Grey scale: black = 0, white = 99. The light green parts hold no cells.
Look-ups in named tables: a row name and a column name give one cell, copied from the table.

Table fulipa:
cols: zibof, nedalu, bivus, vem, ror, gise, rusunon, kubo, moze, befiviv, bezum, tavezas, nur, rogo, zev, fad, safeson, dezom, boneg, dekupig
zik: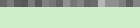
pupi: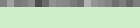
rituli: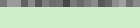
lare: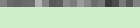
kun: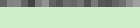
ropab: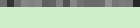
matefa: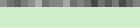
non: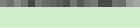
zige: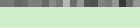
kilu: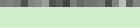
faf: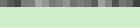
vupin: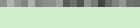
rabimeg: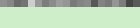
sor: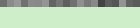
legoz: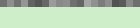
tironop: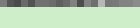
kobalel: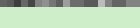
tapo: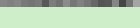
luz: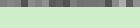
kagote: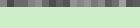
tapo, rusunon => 34
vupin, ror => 68
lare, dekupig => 50
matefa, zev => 44
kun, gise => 48
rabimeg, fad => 47
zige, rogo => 31
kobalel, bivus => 24
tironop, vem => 41
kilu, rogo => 45
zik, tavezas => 51
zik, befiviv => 56
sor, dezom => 57

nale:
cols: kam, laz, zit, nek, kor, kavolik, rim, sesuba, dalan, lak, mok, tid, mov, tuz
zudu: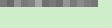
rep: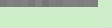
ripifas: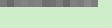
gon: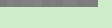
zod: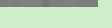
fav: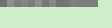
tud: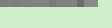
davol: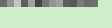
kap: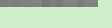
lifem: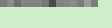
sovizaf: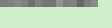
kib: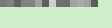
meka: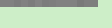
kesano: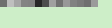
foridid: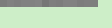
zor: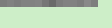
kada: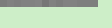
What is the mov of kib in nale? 62
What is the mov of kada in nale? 49
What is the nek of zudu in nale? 47
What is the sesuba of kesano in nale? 62
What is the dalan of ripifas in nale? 48
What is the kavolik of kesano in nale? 15
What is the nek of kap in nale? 50
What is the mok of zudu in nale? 47
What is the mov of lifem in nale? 60
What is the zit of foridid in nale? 49

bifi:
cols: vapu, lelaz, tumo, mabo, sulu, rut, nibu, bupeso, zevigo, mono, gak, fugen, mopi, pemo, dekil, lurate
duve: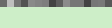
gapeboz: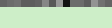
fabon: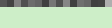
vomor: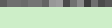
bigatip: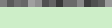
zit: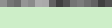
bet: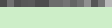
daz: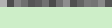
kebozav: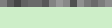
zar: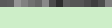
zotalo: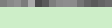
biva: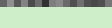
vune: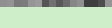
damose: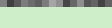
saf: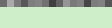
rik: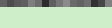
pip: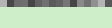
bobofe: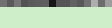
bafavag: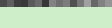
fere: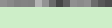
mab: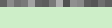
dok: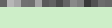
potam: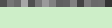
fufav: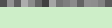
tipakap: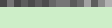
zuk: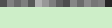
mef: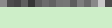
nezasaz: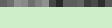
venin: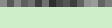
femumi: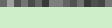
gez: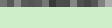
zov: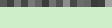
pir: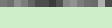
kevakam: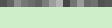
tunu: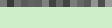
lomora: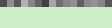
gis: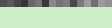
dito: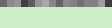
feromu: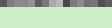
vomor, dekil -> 29
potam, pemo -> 41
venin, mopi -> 57
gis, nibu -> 22
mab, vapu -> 38
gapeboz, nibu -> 52
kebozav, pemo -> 41
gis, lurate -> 56
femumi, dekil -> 27
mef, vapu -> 54
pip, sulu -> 27
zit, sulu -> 54
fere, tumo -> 50
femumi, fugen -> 44
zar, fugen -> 33
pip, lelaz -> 28
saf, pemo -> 48
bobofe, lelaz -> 35

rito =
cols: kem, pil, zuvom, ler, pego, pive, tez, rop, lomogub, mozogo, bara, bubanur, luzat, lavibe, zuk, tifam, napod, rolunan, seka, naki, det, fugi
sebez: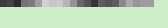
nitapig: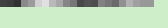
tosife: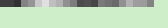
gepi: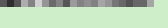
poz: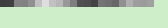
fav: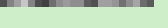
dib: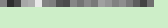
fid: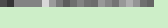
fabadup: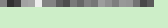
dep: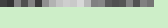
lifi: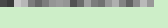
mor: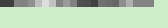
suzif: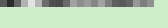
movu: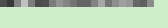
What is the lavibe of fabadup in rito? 46
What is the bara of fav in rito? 55
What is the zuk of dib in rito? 62
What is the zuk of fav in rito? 62
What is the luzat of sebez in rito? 32
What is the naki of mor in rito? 51
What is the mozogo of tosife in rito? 56
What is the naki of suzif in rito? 59
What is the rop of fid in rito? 60
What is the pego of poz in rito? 56
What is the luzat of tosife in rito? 31
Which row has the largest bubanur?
dep

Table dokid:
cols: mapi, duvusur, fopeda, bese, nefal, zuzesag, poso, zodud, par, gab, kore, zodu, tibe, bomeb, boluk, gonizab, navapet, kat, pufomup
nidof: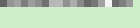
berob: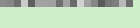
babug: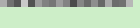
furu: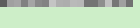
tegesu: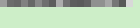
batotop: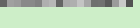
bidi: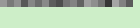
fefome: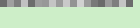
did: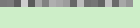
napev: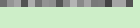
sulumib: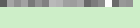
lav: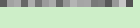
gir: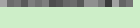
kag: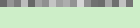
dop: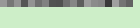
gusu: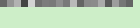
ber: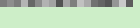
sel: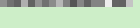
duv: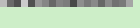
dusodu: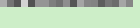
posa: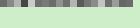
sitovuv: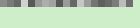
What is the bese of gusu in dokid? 26
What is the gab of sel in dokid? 50
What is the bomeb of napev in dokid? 47
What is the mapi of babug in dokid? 67
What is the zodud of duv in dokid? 40
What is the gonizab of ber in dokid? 33
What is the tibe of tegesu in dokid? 38
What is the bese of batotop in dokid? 53
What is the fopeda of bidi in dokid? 56
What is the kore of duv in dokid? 28
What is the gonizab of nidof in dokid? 95
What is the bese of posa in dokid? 27
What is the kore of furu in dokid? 72
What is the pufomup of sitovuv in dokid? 43
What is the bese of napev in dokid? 32
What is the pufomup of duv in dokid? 64
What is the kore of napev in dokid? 70
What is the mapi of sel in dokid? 56

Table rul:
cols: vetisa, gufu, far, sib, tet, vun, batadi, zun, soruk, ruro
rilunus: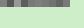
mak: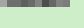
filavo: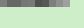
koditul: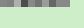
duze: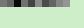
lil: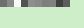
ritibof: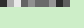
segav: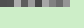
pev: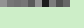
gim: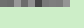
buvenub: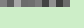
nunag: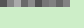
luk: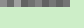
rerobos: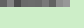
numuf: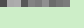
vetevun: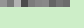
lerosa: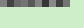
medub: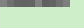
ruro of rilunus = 47
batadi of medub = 37
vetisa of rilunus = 50
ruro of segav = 58
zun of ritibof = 58
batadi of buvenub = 26
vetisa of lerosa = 50
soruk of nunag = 40
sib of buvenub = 42
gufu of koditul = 50
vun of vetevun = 52
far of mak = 43
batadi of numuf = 56
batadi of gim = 47
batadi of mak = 30
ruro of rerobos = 59
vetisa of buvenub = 50
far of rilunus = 59
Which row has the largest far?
lil

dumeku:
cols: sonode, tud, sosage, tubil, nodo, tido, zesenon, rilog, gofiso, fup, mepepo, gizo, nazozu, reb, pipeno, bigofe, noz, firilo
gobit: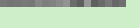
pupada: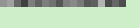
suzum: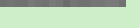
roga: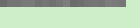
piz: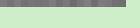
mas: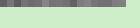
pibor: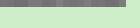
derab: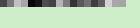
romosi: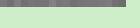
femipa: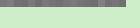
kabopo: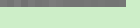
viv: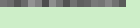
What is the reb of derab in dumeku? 24
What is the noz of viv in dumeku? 44
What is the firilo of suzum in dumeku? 44
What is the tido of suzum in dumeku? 45
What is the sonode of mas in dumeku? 38
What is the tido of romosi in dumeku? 45
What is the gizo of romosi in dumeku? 45
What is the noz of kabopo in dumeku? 45
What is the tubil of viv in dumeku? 41
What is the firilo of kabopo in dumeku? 46
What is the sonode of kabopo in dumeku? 47
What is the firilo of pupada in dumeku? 30
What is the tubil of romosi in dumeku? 44
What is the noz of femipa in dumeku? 46
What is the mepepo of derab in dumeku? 20
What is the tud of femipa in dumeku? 49
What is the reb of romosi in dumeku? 46
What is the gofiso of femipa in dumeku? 44
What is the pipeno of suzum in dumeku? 46
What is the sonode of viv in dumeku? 45

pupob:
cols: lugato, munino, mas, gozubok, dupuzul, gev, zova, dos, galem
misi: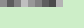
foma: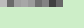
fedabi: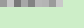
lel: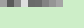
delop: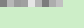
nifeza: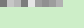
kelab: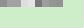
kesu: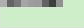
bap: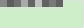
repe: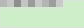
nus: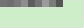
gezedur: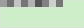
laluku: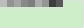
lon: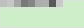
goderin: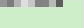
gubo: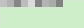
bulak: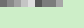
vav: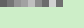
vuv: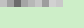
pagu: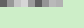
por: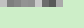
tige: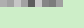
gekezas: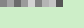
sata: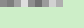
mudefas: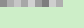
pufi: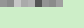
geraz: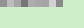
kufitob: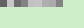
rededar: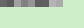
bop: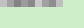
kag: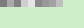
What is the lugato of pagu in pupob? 38
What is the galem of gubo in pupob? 50
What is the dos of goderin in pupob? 72
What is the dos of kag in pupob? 63
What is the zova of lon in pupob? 68
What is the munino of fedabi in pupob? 77
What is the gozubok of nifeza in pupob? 48
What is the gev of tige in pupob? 78
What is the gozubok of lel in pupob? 86
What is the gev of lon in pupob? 67
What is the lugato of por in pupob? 75
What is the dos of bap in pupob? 47
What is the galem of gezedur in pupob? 46
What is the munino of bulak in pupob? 53
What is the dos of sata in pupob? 81
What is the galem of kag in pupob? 74
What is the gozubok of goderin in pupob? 86

